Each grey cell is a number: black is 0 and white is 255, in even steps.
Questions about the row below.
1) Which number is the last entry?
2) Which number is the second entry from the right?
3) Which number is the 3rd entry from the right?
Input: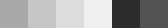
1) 82
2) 44
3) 239

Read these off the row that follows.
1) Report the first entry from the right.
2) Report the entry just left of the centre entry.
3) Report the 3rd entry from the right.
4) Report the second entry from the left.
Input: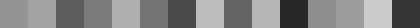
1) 52
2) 74
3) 156
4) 163

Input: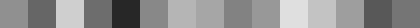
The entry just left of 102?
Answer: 144
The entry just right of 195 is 158

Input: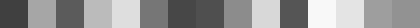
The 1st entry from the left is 64
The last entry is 146
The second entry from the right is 158
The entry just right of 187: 222

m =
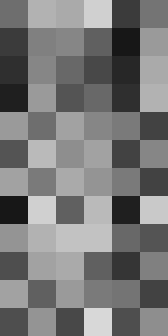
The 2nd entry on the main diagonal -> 128
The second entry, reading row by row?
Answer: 178
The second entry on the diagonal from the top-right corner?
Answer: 23
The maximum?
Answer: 216
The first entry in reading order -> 110
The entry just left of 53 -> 96
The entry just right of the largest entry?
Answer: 78
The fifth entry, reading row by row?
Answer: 59
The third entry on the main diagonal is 104
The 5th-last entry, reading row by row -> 148
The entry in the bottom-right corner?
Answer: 142
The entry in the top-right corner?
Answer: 116
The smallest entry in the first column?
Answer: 23
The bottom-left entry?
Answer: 78
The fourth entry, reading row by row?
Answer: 208

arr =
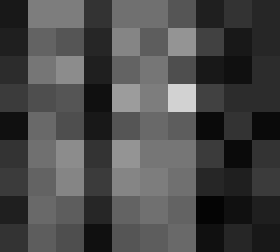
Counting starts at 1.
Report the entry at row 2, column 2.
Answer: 99
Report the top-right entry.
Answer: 38
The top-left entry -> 24
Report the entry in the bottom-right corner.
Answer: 24
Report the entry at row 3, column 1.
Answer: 44
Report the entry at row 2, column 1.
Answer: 31
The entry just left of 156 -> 16
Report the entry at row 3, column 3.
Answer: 140
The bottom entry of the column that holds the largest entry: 105
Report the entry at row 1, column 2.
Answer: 125
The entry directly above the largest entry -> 78
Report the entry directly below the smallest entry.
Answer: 16
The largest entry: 210
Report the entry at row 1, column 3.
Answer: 125
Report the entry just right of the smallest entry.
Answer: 16
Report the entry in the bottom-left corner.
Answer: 51
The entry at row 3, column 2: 118
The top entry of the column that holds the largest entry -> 85
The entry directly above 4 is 38
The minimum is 4

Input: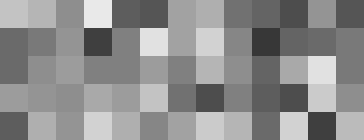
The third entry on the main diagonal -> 156
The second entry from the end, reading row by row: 63
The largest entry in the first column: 195
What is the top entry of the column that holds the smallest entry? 100
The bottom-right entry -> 187
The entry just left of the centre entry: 156
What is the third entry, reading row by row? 142
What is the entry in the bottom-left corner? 93
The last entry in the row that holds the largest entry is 85
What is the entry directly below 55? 100
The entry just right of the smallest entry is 100
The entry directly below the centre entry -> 113
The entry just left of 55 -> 134
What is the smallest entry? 55
